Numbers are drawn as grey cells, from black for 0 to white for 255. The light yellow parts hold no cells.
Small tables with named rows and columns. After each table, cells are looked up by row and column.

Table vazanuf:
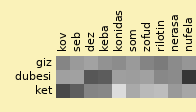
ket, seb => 94
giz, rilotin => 123
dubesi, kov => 160
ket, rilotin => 189
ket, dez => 132
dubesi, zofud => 161
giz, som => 154
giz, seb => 154
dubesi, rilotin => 136
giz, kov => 133
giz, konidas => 140
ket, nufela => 166
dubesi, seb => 161
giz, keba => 146
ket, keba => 135
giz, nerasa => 139
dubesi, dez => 87

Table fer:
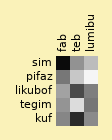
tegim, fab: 148
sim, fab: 11
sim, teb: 146
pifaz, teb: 199
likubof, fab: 162
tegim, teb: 220
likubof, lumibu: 126

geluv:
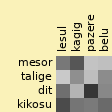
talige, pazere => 190
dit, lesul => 111
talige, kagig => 143
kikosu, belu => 106
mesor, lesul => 120
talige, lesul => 201
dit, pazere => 54
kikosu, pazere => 122
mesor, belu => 191
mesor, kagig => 86
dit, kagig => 180
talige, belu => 140
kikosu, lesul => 75
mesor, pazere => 195
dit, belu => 136
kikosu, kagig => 117

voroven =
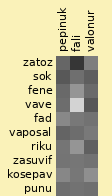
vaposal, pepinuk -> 100
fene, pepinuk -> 105
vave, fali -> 211
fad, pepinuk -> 136
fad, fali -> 120
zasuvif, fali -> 118
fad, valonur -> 114
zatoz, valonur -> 126
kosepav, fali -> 119
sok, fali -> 111
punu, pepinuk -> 110

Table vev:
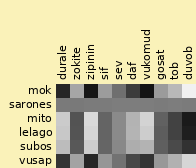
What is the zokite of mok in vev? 166
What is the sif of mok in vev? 156
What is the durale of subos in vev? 188
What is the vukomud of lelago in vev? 205
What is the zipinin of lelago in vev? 214
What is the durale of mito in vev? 203
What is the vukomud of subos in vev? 179
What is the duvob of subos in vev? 50
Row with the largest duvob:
mok

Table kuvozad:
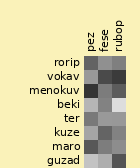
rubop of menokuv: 92
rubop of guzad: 84
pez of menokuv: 52
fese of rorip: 144
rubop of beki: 221
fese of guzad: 174
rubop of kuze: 130
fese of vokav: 74
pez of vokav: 153
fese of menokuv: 124
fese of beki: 130
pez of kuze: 165
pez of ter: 121
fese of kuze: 100
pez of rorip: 99
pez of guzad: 195

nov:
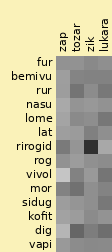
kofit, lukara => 147
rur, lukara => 120
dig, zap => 181
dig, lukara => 110
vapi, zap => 153
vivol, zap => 197
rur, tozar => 116
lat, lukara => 143
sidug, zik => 143
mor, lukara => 131
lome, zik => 142
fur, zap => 146
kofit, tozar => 156
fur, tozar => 146
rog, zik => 144
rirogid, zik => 48
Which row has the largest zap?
vivol

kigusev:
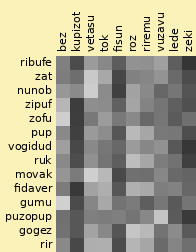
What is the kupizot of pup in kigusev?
64
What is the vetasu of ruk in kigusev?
145
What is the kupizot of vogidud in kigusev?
72
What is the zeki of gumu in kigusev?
117
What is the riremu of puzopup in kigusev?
136
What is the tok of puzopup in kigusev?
124
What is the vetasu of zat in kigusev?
201
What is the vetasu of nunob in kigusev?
205

